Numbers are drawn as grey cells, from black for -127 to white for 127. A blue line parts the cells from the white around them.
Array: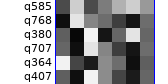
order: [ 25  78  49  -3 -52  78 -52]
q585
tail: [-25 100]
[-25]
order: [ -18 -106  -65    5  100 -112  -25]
q707
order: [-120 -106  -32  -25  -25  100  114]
q380
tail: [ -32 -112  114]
[  12  -58 -100  -25]
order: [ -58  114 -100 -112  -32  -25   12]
q407
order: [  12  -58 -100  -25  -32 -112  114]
q407

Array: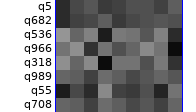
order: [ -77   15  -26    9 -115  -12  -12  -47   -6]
q318
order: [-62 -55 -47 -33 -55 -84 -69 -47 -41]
q682
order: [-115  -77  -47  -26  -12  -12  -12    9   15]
q966
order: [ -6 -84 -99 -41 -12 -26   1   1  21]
q536

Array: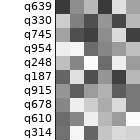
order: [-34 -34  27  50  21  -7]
q915
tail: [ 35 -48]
[-63  13  90 -63]
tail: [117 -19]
[ 6 27 63]
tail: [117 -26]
[69 90 83]
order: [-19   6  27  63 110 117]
q954
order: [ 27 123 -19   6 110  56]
q610
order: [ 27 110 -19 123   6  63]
q248

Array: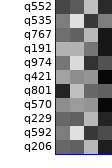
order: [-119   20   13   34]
q421
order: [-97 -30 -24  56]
q206
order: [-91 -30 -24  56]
q229

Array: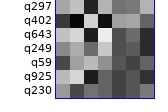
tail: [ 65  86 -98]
[109 -48 -20 -84]
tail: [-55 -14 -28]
[-61 -42  -6]

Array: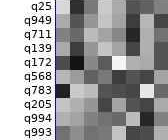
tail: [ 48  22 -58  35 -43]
[-58  42]
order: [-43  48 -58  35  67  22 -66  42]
q139
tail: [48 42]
[-43]
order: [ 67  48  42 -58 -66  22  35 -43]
q139
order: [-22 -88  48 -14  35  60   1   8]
q711

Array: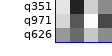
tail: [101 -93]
[79 12]
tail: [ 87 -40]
[124 -55]

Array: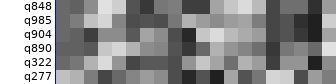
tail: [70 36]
[-16  50  28 -65  20  20 -95  12]
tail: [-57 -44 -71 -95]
[36]
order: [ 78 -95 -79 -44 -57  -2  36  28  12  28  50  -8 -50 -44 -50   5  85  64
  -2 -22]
q985
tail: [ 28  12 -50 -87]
[-44 -95  36 -44  -8  85  78 -50  28  -2]

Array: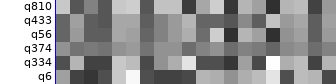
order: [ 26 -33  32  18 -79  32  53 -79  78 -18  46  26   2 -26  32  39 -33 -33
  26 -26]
q56
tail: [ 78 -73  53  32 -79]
[ 53  60 -61  26]
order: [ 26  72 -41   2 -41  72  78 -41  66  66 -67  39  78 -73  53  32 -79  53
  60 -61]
q810
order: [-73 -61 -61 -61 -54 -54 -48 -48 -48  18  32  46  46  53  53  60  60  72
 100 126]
q334

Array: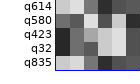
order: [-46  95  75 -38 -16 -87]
q32
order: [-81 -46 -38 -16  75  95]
q580
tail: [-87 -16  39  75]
[ 95 -46]
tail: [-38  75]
[ 95 -46]
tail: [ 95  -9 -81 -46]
[-38]
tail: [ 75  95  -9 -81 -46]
[-38]
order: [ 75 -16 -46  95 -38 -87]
q32

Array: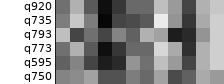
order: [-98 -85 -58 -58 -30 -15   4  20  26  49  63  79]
q595
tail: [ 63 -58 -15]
[-58   4 -30  49  34 -98 -85  20  79]
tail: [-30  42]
[26]

